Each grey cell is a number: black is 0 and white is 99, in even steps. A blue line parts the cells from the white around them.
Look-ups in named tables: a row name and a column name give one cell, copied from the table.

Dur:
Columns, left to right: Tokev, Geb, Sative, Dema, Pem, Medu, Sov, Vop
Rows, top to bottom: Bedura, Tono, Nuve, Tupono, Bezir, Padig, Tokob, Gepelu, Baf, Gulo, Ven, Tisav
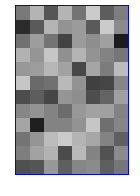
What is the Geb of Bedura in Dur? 70
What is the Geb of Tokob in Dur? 36
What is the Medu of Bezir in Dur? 64
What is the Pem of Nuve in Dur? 60
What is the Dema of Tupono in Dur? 56
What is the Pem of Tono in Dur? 60
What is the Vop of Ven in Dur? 54
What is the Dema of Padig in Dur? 72
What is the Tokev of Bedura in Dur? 47
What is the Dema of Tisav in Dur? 37
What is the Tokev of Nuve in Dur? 44
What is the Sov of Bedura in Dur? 36
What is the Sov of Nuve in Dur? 62
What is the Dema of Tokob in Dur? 58
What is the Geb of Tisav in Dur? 33
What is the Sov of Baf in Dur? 43
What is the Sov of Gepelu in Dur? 62
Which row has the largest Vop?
Bezir

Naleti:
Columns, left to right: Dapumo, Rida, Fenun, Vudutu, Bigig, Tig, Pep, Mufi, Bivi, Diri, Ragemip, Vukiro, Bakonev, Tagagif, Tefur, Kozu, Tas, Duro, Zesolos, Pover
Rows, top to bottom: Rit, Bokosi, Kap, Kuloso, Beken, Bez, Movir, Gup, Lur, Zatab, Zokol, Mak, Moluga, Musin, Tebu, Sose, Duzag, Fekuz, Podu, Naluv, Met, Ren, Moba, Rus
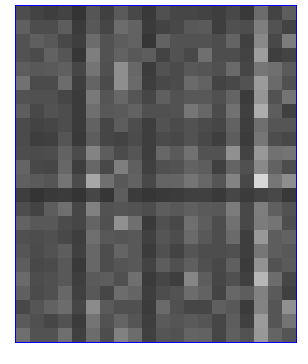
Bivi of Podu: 34
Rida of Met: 29
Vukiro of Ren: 31
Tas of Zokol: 26
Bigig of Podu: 22
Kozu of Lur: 38
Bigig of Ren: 27
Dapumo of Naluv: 41
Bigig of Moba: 23
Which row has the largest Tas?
Met

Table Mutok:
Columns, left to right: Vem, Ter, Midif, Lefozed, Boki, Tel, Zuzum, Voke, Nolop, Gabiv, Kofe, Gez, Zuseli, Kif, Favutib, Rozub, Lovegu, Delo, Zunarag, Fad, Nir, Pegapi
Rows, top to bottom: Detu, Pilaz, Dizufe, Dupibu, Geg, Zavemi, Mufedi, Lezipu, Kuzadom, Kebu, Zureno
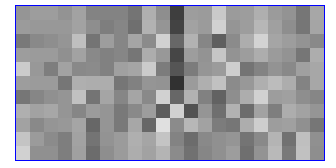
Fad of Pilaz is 55
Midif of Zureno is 56
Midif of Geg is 49
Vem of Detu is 58
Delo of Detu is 68
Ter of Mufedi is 52
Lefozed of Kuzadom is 59
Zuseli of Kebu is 42
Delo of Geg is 51
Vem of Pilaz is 60
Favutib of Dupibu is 77
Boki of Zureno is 62
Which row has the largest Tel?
Zavemi

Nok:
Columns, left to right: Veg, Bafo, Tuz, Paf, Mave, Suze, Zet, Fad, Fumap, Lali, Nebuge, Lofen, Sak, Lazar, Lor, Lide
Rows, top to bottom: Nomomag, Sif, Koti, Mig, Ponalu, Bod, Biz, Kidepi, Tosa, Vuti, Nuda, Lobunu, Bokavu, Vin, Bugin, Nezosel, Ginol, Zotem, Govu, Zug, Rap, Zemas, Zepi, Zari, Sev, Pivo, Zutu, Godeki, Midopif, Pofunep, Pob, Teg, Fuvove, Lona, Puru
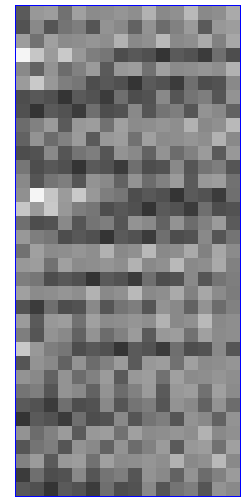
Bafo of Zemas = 23
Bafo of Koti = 44
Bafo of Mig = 77
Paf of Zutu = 57
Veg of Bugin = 77
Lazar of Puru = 33
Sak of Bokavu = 35
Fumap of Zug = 23
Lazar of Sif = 35
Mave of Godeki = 53
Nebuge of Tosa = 58
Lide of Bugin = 32
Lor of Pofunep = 38
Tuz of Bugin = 78

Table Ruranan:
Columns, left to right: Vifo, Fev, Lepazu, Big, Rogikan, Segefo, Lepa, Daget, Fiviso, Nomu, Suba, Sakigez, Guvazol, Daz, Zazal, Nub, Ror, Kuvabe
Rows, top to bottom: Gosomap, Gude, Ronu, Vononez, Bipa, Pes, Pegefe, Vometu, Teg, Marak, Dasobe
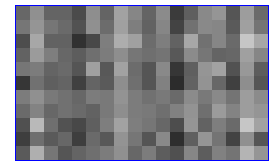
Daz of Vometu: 43
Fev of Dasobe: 68
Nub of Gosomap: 33
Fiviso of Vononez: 46
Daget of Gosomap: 63
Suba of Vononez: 45
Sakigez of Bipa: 21
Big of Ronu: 38
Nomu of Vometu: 47
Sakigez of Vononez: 34
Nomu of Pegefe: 44
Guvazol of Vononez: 54
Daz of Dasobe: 36
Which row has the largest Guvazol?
Ronu

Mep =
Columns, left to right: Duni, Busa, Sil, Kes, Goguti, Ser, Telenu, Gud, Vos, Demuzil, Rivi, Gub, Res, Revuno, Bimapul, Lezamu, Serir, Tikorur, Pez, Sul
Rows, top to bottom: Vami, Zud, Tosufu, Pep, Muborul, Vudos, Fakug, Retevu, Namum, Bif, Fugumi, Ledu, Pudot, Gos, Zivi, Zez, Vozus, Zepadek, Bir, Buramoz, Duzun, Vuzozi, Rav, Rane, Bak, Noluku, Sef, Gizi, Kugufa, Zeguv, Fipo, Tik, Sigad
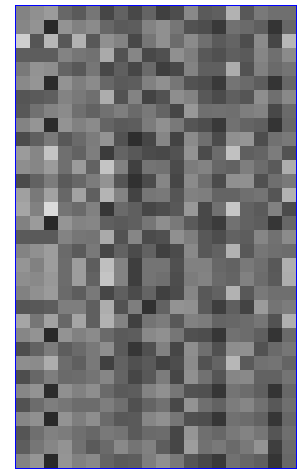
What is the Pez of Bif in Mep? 44
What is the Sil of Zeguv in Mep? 16
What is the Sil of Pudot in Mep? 48
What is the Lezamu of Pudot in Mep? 56
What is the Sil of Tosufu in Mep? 71
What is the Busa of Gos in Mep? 47
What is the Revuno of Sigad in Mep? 28
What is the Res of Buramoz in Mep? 48
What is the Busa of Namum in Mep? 58
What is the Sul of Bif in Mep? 47
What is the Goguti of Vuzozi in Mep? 49

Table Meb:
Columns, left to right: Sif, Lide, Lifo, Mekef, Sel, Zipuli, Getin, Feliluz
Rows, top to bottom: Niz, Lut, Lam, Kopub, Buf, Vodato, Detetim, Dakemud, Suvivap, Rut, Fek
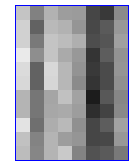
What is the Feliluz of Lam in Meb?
62
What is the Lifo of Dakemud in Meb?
65
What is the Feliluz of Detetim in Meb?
52
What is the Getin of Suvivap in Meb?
36
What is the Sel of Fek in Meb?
51
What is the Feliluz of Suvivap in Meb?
63
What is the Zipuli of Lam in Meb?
30
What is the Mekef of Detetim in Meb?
75

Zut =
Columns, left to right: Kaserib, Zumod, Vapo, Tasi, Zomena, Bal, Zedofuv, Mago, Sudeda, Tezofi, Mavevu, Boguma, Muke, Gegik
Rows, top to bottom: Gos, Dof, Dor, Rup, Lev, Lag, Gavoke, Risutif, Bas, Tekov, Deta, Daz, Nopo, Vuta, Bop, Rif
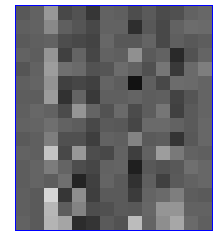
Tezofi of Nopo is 37
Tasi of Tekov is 31
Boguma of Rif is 65
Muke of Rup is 32
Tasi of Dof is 37
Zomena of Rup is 39
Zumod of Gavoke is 36
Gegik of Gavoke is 39
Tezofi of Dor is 39
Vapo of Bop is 71
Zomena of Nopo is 14
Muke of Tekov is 34
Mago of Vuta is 35
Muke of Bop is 38
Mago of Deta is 38
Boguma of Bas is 38
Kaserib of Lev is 33
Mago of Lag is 36
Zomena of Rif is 17

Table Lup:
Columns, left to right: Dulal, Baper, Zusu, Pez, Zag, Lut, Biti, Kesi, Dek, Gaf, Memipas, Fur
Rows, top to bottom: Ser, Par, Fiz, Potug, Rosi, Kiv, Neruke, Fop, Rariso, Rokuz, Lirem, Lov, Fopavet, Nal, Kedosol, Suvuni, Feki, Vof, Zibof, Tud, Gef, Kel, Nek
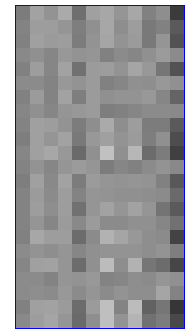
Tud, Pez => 58
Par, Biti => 65
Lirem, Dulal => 52
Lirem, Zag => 41
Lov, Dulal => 51
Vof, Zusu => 55
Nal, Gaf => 55
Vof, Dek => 57

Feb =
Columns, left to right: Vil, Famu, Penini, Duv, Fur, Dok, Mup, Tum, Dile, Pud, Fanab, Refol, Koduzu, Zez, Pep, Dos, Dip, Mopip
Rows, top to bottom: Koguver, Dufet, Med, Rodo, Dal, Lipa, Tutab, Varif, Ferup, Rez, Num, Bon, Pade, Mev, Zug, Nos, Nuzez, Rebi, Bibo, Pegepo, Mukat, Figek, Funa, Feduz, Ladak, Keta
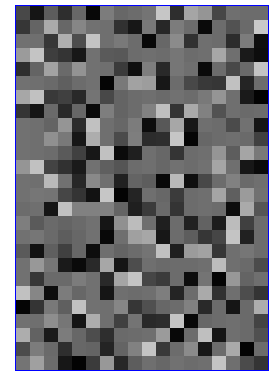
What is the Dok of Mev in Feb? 7
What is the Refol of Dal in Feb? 46
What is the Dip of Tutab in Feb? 10
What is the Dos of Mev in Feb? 37
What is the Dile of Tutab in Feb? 42
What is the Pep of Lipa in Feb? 21
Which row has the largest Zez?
Feduz

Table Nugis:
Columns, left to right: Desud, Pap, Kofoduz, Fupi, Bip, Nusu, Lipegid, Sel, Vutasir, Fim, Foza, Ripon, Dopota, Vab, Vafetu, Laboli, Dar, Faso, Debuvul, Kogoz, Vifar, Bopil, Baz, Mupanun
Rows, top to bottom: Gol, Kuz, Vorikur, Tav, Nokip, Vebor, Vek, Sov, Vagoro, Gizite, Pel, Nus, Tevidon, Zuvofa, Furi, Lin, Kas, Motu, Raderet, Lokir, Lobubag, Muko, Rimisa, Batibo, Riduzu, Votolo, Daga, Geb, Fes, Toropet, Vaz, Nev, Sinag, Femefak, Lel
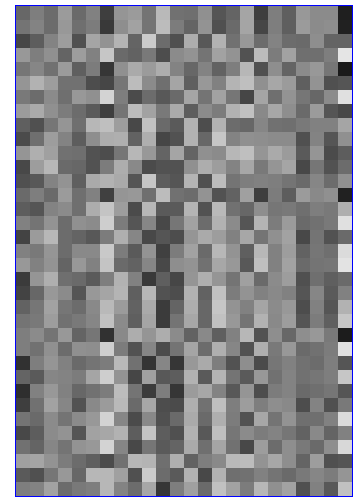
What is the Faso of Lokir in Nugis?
41
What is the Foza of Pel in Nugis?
39
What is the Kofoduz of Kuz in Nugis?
42
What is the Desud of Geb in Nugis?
18
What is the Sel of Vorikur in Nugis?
70
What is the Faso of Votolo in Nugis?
29
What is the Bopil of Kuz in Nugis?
54

